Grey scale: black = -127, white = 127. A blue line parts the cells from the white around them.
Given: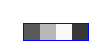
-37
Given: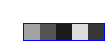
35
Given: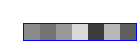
10
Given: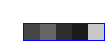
-56
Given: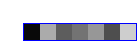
-118
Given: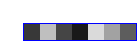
-71
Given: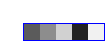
-36
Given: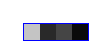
68
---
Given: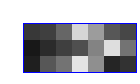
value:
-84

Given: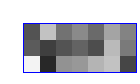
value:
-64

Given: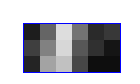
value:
1

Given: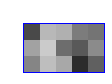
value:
75

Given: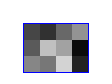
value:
64

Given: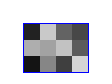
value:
34
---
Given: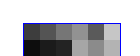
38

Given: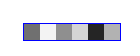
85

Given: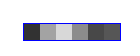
12

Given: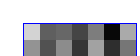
34

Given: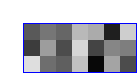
-119

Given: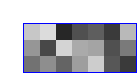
77

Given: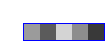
84

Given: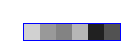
54

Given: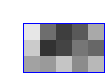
69

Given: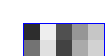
-61
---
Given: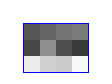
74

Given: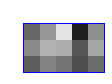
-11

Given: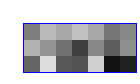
-39

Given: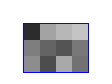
41

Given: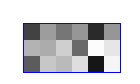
58

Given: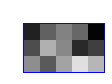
35

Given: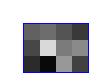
24

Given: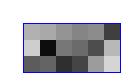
-80

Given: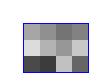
65
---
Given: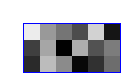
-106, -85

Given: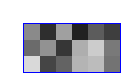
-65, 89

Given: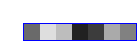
1, -21

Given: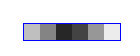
108, 63

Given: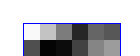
-40, -48

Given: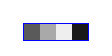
-102, -37
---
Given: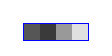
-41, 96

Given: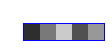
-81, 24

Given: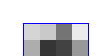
85, 24

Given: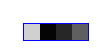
80, -32

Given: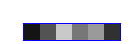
-107, -78

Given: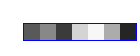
-38, -90

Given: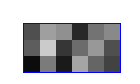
-48, -61
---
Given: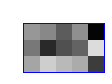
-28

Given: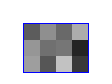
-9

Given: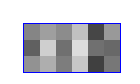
-15

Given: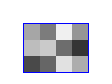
-18

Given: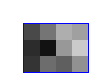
24

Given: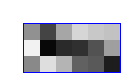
-45

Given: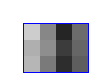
-67

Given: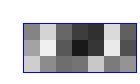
106

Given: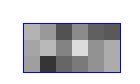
18

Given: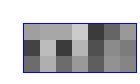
11
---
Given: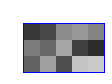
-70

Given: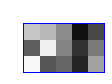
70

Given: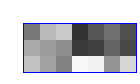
-6

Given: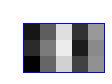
-105

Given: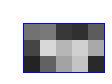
-13

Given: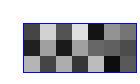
-58

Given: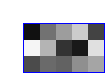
-110
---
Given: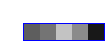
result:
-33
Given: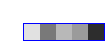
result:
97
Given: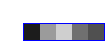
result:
-99
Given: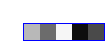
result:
56
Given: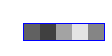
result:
-30
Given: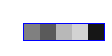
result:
0
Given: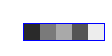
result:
-85
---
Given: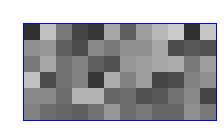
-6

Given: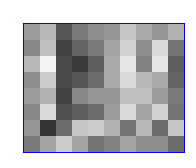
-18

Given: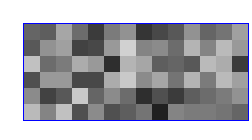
-26

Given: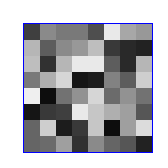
-93

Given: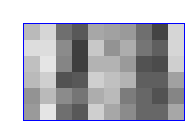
39

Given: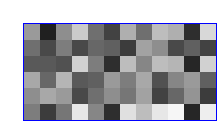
110

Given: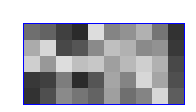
-34

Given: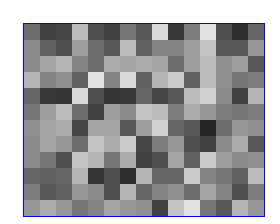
22

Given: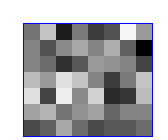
-18
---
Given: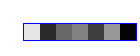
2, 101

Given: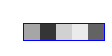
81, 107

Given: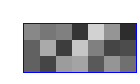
70, 82

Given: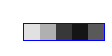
-71, 97

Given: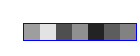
16, 99

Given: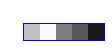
-1, 122

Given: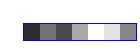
40, 126

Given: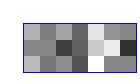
-31, 127

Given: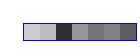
23, 76

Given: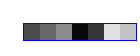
-117, 97
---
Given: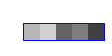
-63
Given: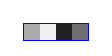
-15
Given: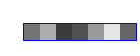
-25
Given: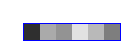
-1
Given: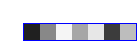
61
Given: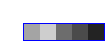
-92
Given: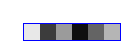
53
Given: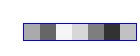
65
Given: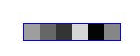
6
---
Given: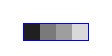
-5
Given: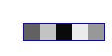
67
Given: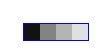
3
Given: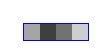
-64
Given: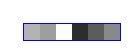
30
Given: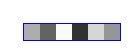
-28
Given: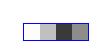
64
